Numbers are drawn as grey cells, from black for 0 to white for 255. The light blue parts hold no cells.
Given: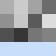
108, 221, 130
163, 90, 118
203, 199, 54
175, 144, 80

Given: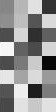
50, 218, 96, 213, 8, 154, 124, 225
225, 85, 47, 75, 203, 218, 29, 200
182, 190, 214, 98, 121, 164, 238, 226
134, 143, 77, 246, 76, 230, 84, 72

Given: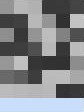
68, 194, 79, 187, 141, 168, 56
58, 49, 130, 55, 49, 187, 52
57, 148, 189, 183, 50, 186, 184
177, 184, 148, 79, 53, 61, 181
183, 65, 55, 62, 192, 94, 184
149, 61, 142, 61, 151, 105, 187

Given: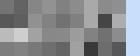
143, 173, 140, 87
139, 69, 113, 109
169, 169, 130, 57
140, 128, 156, 161
129, 114, 137, 101
146, 130, 136, 111
134, 145, 162, 121
99, 95, 206, 130
116, 88, 187, 125

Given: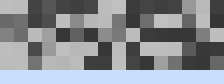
62, 53, 190, 58, 103
185, 190, 126, 56, 55
152, 101, 55, 90, 58
67, 188, 54, 188, 113
63, 192, 57, 190, 159
68, 110, 59, 190, 55
59, 55, 188, 62, 68
192, 117, 121, 187, 190
187, 186, 140, 55, 61
70, 182, 55, 185, 62
64, 138, 96, 184, 187
67, 190, 54, 191, 181
86, 78, 159, 154, 184
67, 63, 186, 73, 115
188, 112, 108, 187, 188
190, 105, 129, 189, 187

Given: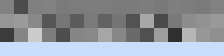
129, 153, 143
122, 146, 151
125, 141, 182
127, 121, 47
121, 74, 157
125, 167, 80
123, 82, 106
122, 116, 135
124, 98, 166
125, 122, 136
124, 92, 134
122, 118, 78
130, 86, 125
128, 137, 204
76, 155, 133
129, 150, 59
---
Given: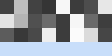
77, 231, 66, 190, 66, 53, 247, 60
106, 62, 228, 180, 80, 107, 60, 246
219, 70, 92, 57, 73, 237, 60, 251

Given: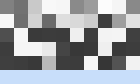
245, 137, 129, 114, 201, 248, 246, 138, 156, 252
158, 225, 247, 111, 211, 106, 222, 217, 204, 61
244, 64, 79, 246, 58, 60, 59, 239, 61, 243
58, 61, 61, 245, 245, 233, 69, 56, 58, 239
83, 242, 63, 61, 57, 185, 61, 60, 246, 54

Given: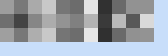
146, 146, 157, 121, 170, 200, 118, 108, 228, 49, 106
88, 217, 111, 68, 134, 172, 147, 128, 179, 58, 186
145, 147, 159, 120, 174, 200, 117, 109, 230, 48, 106

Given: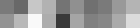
153, 180, 122, 104, 199, 178, 116, 144, 112, 122
170, 219, 147, 184, 249, 173, 57, 165, 128, 135

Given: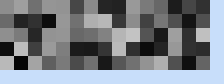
70, 49, 141, 159, 112, 149, 147, 71, 138, 37, 34, 153, 122, 103, 28
19, 80, 106, 35, 49, 13, 151, 113, 175, 183, 56, 141, 65, 118, 79
48, 192, 143, 123, 38, 147, 149, 104, 110, 130, 181, 195, 84, 24, 159
49, 44, 14, 189, 63, 154, 126, 27, 25, 53, 186, 48, 12, 36, 152
15, 100, 185, 6, 164, 95, 122, 75, 112, 24, 87, 113, 147, 175, 80

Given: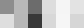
245, 227, 141, 184, 108, 221
246, 214, 222, 183, 56, 216
